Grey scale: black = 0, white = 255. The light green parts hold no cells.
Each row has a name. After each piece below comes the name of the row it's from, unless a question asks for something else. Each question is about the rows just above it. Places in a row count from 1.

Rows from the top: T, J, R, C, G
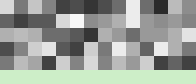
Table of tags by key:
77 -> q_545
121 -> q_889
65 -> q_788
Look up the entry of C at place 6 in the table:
q_788
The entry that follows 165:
65

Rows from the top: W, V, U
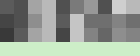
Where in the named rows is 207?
W, 9
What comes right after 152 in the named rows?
80
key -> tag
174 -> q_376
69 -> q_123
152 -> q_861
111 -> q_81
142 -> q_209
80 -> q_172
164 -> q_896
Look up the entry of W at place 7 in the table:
q_861
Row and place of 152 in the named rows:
W, 7
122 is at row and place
W, 6
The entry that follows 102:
142

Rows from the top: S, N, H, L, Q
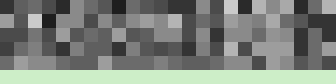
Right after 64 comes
107
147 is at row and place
H, 20
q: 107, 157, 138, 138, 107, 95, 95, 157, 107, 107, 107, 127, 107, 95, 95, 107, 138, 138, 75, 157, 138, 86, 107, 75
Q
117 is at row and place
H, 3

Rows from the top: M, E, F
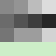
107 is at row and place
E, 1
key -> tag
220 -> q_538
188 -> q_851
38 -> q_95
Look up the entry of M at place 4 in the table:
q_538
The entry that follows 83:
61
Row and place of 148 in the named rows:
M, 2
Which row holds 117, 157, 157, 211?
F
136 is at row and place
M, 1
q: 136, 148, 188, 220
M

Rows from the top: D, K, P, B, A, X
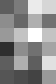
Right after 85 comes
76
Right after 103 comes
175

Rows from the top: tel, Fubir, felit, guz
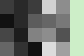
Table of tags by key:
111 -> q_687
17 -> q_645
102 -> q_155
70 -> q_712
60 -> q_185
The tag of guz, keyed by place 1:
q_155
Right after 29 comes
130
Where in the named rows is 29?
felit, 2
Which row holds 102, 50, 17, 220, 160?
guz
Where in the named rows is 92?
Fubir, 3

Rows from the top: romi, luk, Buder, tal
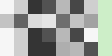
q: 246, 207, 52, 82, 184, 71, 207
romi
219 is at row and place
luk, 3

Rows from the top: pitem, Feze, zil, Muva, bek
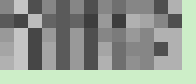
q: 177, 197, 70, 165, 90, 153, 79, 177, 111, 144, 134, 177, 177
bek
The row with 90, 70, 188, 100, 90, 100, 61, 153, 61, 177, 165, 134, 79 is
Feze
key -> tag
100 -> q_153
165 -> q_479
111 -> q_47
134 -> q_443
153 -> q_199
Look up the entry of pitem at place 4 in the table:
q_443
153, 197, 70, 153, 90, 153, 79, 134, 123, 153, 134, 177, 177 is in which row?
zil
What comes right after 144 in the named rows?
134

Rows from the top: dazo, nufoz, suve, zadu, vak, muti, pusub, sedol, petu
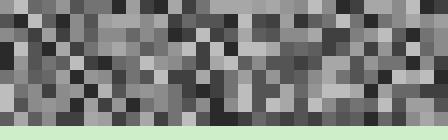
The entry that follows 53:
94
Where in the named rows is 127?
suve, 26
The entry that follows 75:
64
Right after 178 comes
84

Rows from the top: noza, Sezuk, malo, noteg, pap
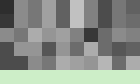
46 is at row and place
noza, 1
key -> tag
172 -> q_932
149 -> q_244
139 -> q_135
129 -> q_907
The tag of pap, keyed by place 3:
q_135
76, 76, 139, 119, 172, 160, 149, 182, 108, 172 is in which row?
pap

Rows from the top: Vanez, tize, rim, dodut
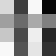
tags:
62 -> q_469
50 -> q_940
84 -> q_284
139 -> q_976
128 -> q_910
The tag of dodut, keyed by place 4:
q_940
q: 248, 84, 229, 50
dodut
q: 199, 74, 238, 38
rim
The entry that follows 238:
38

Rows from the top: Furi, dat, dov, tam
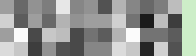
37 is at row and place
tam, 11
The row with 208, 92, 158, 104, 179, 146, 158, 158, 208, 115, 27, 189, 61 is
dat

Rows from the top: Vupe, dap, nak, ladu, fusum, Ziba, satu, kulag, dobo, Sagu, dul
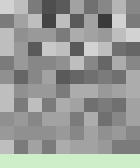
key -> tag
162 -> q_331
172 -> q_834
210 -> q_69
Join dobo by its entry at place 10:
q_331
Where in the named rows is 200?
ladu, 4
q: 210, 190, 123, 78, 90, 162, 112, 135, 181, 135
Vupe
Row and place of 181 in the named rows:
Vupe, 9

